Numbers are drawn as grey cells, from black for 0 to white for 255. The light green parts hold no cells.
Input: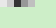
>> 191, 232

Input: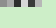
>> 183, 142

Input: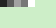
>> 255, 35

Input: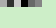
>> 133, 172

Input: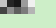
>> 240, 67

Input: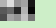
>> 22, 76

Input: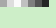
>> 37, 168

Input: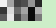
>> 38, 92

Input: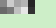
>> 37, 105

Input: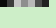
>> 33, 9
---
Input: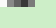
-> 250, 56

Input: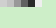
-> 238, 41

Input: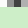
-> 251, 65

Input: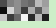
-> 244, 14

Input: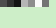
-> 250, 20

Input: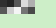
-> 244, 36

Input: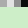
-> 226, 11

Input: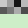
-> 201, 20

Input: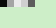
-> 235, 9
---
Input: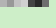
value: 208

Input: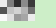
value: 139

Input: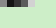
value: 91

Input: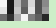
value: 108

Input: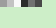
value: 44

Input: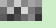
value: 135

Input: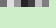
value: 37
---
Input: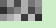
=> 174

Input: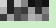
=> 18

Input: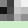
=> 62

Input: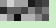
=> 27

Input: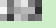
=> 231

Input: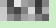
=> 145

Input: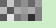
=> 143

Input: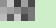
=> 61
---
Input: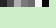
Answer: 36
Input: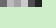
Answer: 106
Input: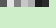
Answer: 88
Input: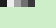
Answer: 30
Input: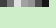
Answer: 63
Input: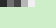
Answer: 41
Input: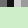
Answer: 110
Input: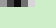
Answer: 155
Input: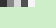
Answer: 50
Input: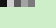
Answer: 19
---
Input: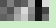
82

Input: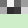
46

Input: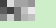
64

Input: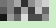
130

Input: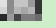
139

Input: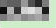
179

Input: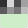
149
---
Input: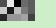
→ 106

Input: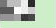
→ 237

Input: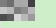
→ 169

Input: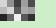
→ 158

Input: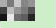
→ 134

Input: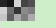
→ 67

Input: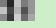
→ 123

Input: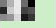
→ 107

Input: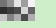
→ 158
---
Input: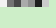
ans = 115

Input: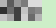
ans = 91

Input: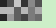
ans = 82

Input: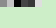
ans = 197

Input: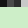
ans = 74

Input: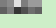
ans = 139

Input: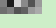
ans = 28
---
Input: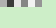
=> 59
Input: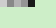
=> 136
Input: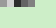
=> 211
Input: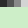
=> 83
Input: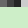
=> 64
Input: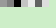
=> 128
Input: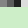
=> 92
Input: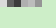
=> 97
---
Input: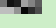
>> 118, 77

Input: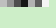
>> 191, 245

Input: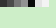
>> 50, 243

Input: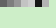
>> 98, 179

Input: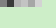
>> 128, 211

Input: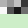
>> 178, 110
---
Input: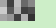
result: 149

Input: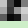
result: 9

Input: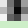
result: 99

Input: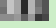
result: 140

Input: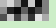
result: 201

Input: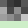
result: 141

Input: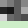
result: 106

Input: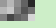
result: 70
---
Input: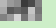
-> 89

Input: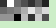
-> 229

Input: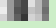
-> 195

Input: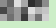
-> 221

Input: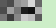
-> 29

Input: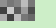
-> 91

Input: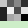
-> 240

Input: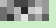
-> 200

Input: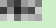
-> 99
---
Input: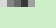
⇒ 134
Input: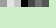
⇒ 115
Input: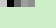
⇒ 143
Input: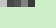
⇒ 83
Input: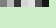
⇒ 127
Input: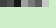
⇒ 91
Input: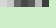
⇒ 103
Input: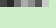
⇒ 113
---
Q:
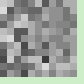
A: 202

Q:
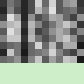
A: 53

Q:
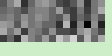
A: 88

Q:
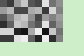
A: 85

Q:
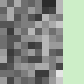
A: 155
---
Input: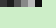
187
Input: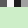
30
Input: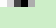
1
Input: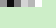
183
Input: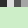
84
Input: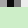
124
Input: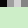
211
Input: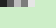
124
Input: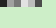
188
